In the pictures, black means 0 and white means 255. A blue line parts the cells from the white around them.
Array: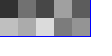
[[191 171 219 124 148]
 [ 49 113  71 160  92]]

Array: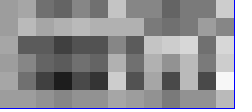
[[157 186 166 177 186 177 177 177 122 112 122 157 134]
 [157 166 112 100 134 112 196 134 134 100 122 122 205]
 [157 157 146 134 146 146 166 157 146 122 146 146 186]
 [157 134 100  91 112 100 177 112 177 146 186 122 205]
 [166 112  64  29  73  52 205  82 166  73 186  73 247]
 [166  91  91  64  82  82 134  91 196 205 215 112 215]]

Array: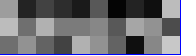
[[111 146  99  66 177 146  99  15 135 200]
 [188 111 177 123 123 135  88 166 146  76]
 [157  35  66  45  26  88   4  35  15 188]]

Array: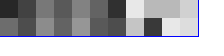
[[109  77 140  99 150  89  77 197  57 232 221]
 [ 39  66 120  89 130  99  48 232 185 185 209]]

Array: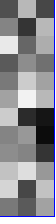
[[162 242 184]
 [194 222 152]
 [121 204 162]
 [ 80 184  71]
 [132 152  12]
 [ 90 141 112]
 [141 132  52]
 [233 102 173]
 [121  90 162]
 [213  71 194]
 [132  52 184]
 [204  43  21]]

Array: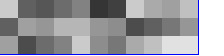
[[ 96 160 150 182 182 150 141  76  96 119 150]
 [203  96  86 108 130  53  64 203 170 160 192]
 [160  76 108 130 203 141 119 170 192 225 225]]

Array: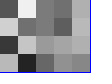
[[ 85 240 123 112 176]
 [ 56 197 154 165 176]
 [208 112 123  94 185]
 [185  35 103 145 135]]

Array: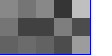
[[136 117 136  53 191]
 [ 98 107  98  76 156]
 [117  65  65 126  76]]

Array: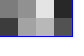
[[ 60 163 184  82]
 [124 145 228  40]]
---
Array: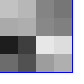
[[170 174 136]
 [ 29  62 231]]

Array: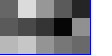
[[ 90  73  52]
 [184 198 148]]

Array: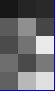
[[ 91 143  70]
 [ 75 115 234]]

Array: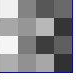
[[167 150 184]
 [245 124  61]]

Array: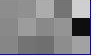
[[137 156 137]
 [134 115 111]]

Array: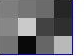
[[135 202  66]
 [115   9 102]]

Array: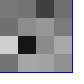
[[112 140 151]
 [207  21 139]]

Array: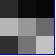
[[182 152 106]
 [ 48 117 194]]

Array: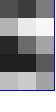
[[178 234 247]
 [ 39 106 164]]
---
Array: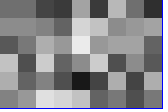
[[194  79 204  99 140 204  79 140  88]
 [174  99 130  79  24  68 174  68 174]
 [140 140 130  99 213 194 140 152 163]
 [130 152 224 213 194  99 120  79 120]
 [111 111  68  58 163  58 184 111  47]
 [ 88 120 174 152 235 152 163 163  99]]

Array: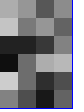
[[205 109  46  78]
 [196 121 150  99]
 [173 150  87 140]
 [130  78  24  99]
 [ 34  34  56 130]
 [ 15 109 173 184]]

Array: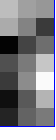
[[189 160 151]
 [171 131  58]
 [ 80 122 198]
 [ 58 140 250]
 [ 36  99 122]
 [ 15  89 180]
 [  3  68 110]]

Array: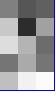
[[221 180 108]
 [200  44 161]
 [191 241 251]
 [128  86  96]
 [117 170 117]]

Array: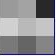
[[208 185 197]
 [154 163  40]
 [121 101 133]]

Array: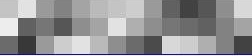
[[237  97 118  86 142 164 226 175 142 118 107  97 130 164]
 [196 226 154 130 164 186 196 205 154  97  66  86 142 216]
 [107  56 154 205 226 186 142 107  75 216 205 175 130  66]]

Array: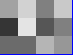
[[162 210 128 201]
 [107 107 181 151]
 [ 53 228  86 128]]
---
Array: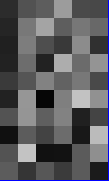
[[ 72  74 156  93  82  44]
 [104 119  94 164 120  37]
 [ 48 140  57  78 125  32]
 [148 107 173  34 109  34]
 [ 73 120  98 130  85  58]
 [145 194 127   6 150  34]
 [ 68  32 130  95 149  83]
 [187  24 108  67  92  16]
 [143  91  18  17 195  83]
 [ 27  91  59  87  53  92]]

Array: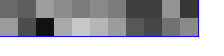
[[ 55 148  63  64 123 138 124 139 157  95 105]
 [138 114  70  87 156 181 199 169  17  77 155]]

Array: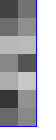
[[115  68]
 [143 110]
 [186 184]
 [ 85 135]
 [199 172]
 [146  54]
 [136 105]]

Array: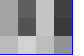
[[ 65 196  94 164]
 [ 58 196  83 164]
 [146 189 210 186]]

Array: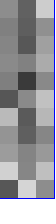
[[205  97 141]
 [144  94 128]
 [160  87 133]
 [171 129 138]
 [137  58 127]
 [193 138  86]
 [183  90 186]
 [134  95 148]
 [153 132 156]
 [191 134 209]
 [141 213  87]]

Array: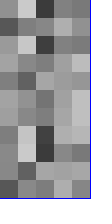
[[121 129  59 202 145]
 [145 175 135 127  87]
 [123 129  62 199 154]
 [188 160 126 136 163]
 [150 156 166  97 127]
 [191 161 116 146 163]
 [191 166 126 136 159]
 [182 175  65 196 126]
 [121 136  59 202 137]
 [167 162 166  97 136]
 [134 174 125 137  87]]

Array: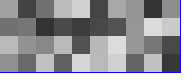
[[142  51 149 168  68 208 187 113  67 161]
 [202 219 150  82  72  60  74  51 118 113]
 [ 73 119 151 220 184  81 186 136 146 185]
 [ 56 193 100 209 185 214  97 192 105 143]]
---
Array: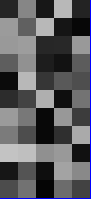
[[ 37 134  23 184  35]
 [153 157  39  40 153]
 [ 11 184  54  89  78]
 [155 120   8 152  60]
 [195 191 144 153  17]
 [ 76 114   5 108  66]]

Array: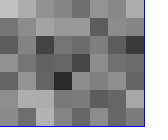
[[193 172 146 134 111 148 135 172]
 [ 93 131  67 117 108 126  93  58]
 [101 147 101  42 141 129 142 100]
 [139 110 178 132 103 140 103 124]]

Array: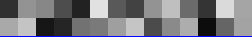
[[ 48 147 135  77  34 225  89  66 147 191 107  52 218 165]]

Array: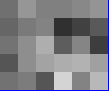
[[112 150 128 128 136 148]
 [115 142 174  93 133  61]
 [114 124  85 212 131 184]]

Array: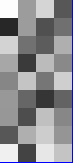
[[253 156 213  87]
 [211 113  92 175]
 [134 196 118 207]
 [151  77 192 135]
 [240  67 231 196]]

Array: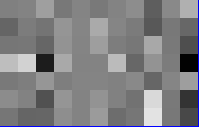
[[128 131 159 120 132 121 131 141  94 137 176]
 [118 119 102 147 132 158 125 119 168 121  78]
 [121 126 150 126 132 132 129 137 102 133 158]
 [118 101 102 142 131 155 109 118 227 120  72]]

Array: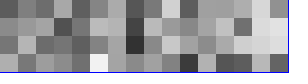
[[ 92 127 109 168  95 133 171  86 121 209  93 160 159 174 215 145]
 [118 181 108 117  95 131 165  50 137 200 162 140 170 207 213 221]]
